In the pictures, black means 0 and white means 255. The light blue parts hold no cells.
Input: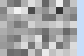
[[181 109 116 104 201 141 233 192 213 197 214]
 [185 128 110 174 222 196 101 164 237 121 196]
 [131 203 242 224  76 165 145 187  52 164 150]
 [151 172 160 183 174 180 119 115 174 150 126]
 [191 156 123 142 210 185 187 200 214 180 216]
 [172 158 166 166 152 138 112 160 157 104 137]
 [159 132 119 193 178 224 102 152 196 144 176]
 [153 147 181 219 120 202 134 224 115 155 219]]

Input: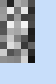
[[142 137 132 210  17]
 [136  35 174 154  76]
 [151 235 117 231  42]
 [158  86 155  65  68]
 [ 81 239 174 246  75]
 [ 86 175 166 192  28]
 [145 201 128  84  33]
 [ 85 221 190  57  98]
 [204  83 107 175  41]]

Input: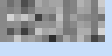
[[139 143 198 151 160 144 119  45 116 163 134 181 142  67 102]
 [140 111 133  77 104 170 152 164 165 121 131 178 162 127 203]
 [136 129 139 101 125 154 155 152 177 124 131 164 159 124 183]
 [136 212 173 198 167  64 132 114 192 127 160 141 134 127 115]
 [136 141 143 110 129 146 147 144 173 122 137 162 153 123 169]
 [138  85 128  61 111 195 165 174 158 118 122 173 172 123 211]]

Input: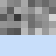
[[120  91  83 184 136 197 153 188]
 [169 136 129 168  96 124 105 128]
 [147  93 171 161 143 180 140 106]
 [ 89 129  56 135 113 144 150 212]
 [148 143 142 171 111 128 144 160]]

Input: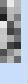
[[129 181 105]
 [130 234 185]
 [ 82 187 179]
 [ 30 180 124]
 [233  86 174]
 [196  64  93]
 [200 169 114]
 [189  67  45]
 [ 78 142 184]]

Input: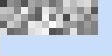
[[221 105 118 128 219 231 245  82  95 134 225 127 142 130]
 [ 63 143 129  87 167 149 164 115 142 219 189 210 218 154]
 [195 190 137 240 159 101 231 196 151 197 182 141 190  86]
 [172 164 204 161 118  94 244 120 214  75 214 180 126 164]
 [102 205 178 121 235 224 195 254 217 158 154 124 154 130]]
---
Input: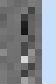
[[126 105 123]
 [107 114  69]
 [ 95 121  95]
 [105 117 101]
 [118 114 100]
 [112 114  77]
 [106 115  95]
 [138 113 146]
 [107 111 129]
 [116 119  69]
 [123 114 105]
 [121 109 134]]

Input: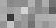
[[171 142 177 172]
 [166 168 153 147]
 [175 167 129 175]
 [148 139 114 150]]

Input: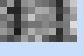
[[100  49 156 111  42 198]
 [169  36 131 166  59 169]
 [111  47 196 132  45 152]
 [131  48 117 134 109 219]
 [152  26 175 150  45 180]
 [101  95 120  98  54 102]]

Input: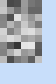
[[188  79 118]
 [198 114 103]
 [132 225 149]
 [135 148 164]
 [211 164 221]
 [200 205 170]
 [135  54 231]
 [130 210 165]
 [186 121  95]]

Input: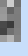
[[133 112]
 [151 125]
 [155 124]
 [ 73 124]
 [ 68 127]
 [156 132]]

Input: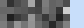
[[114  76 166 124 105]
 [103  91  75 117  54]
 [112  58 151  57  33]
 [124 147 147  87  85]]

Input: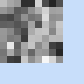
[[190 155  47  75  80]
 [150  90 144 209 164]
 [ 80  98 116 219 147]
 [ 96  84 163 189 199]
 [152  98 171 198 192]
 [150 128 192 159 183]
 [137  98 197 170  51]
 [118 111 104 150  38]
 [125  56 143 246 143]]

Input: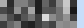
[[172 127  93 100 134  52]
 [ 73 146 165  87 114  25]
 [128  50 117 218 114  65]
 [ 62 127  33  87 144 146]]

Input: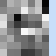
[[118 162 126   4]
 [136 154 173  25]
 [210  11 129 243]
 [225  56 100 197]
 [177 105 224 155]
 [147 113  89  89]
 [168 142  97 116]
 [197 118  59 111]]
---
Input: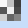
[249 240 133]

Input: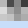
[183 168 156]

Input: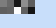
[125  99]

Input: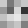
[203  98 231 127]

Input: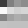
[ 59 219 173 192]

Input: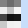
[130 194  23]

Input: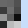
[104 110  14]

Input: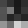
[ 69 121  55 172]
